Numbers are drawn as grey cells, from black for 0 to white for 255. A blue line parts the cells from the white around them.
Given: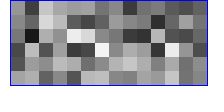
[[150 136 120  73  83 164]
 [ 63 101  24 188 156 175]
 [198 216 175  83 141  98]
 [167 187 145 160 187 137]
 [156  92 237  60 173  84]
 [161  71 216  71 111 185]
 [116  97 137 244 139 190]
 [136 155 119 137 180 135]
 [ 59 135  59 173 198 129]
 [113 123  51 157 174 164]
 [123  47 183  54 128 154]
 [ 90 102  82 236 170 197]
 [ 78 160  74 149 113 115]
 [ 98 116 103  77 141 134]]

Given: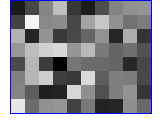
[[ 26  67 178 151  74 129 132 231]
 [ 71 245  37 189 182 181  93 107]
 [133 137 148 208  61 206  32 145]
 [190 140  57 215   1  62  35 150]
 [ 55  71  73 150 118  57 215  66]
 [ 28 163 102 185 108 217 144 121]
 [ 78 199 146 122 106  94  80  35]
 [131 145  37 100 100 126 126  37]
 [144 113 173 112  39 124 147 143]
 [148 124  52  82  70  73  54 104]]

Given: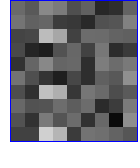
[[106 116  68  73  50 115  78 104  82  65]
 [ 89  97  71  37 101  79  48  82  50  65]
 [136 102 188  29 136  52 192  84 122 208]
 [123  60 167  82 101  31 175 109  84 181]
 [ 79  56  65 103 104  71  55  93 108  59]
 [ 97  41 108  66  46  46 118 108  49 115]
 [ 39  81 107 119 125  96 106  43 104 111]
 [ 46  85  99  44 108  88  77  60  10  99]
 [ 99 129  96  58 121 144  90 123 142  86]]

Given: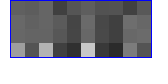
[[ 96 104 103 158]
 [ 93  97 100  84]
 [101 101 100 179]
 [ 64  91  87  64]
 [ 85  69  70  48]
 [ 94 106 103 200]
 [ 82  72  73  57]
 [ 83  64  64  43]
 [ 65 110 104 124]
 [ 88 103 107  84]]

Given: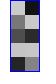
[[202 120  78 197  37]
 [ 18 201  43 199 132]]

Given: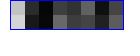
[[194 213]
 [ 43  24]
 [  6   8]
 [ 62 104]
 [ 50  61]
 [ 97  68]
 [ 16  33]
 [ 68  92]]

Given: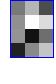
[[121 144 148  33]
 [181 254  18 137]
 [ 77 220 110 196]]
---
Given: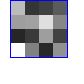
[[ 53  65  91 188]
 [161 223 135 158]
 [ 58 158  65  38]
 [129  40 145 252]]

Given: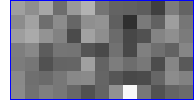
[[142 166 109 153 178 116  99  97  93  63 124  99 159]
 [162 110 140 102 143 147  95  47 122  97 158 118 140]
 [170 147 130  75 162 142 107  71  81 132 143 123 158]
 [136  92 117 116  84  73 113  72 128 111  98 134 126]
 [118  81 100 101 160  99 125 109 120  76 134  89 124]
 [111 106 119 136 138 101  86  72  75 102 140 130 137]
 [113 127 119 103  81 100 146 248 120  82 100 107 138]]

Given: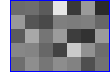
[[110  91 230  57 154  43 107]
 [ 85  73 127 124 127 103 153]
 [168 117 155  61  50 155  91]
 [132 103  66 202 145 109 135]
 [142 118 141 130  79 114 110]]

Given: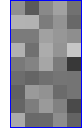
[[ 90 137 161 113 144]
 [178 124 147 104 179]
 [123 161 151 142 123]
 [112 172 148 198 177]
 [131 166 123  56 121]
 [101 112 117 116 109]
 [154 146 107 116  97]
 [125 154 129  74 101]
 [105 106 141  99 170]]

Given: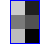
[[ 32 203]
 [ 82 121]
 [  4 188]]

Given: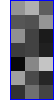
[[176  94 148]
 [ 81 149  86]
 [ 66  27 145]
 [ 66  32  61]
 [135 196  10]
 [ 74  38 160]
 [112  68  50]]
